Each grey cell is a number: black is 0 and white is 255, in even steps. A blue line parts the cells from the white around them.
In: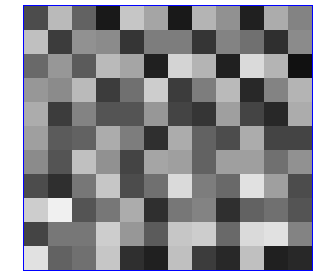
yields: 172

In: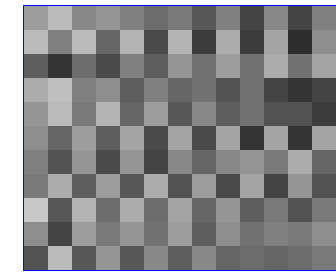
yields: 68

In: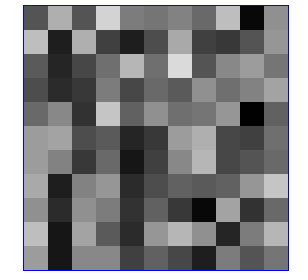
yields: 8

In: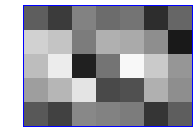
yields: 45

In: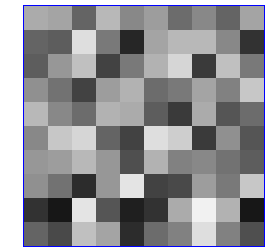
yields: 100

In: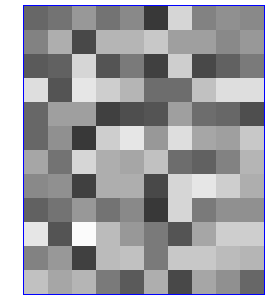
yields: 144

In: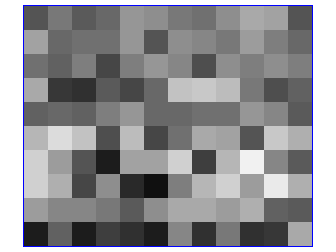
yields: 162

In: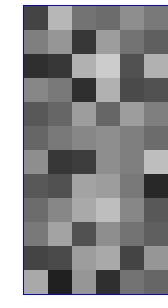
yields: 142
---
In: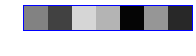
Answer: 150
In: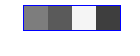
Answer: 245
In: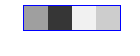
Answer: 241
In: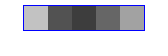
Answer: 102
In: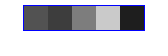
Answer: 202
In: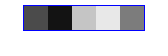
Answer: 232
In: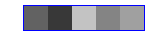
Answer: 132
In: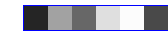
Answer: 252
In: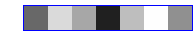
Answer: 254
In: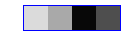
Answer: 8
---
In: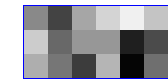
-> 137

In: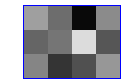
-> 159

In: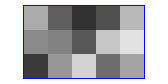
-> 172

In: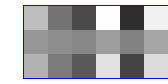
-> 190

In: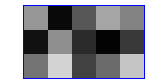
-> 150

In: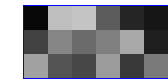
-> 8

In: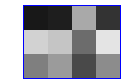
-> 24

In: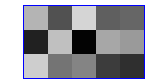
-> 180

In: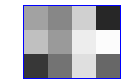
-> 162
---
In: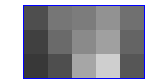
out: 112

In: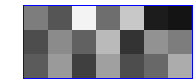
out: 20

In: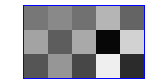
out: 100

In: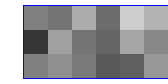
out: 179

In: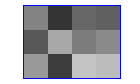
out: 96

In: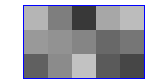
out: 188

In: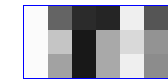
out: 85

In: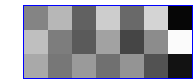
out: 6
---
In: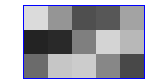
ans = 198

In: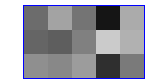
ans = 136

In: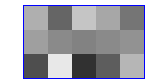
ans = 232

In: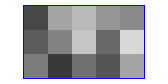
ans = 57

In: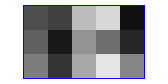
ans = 52

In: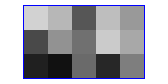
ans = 17
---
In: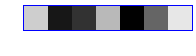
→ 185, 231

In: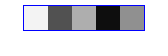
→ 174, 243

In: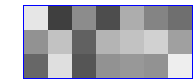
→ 180, 238

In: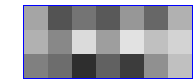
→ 158, 226

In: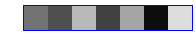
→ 65, 221

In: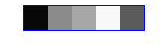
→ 167, 249
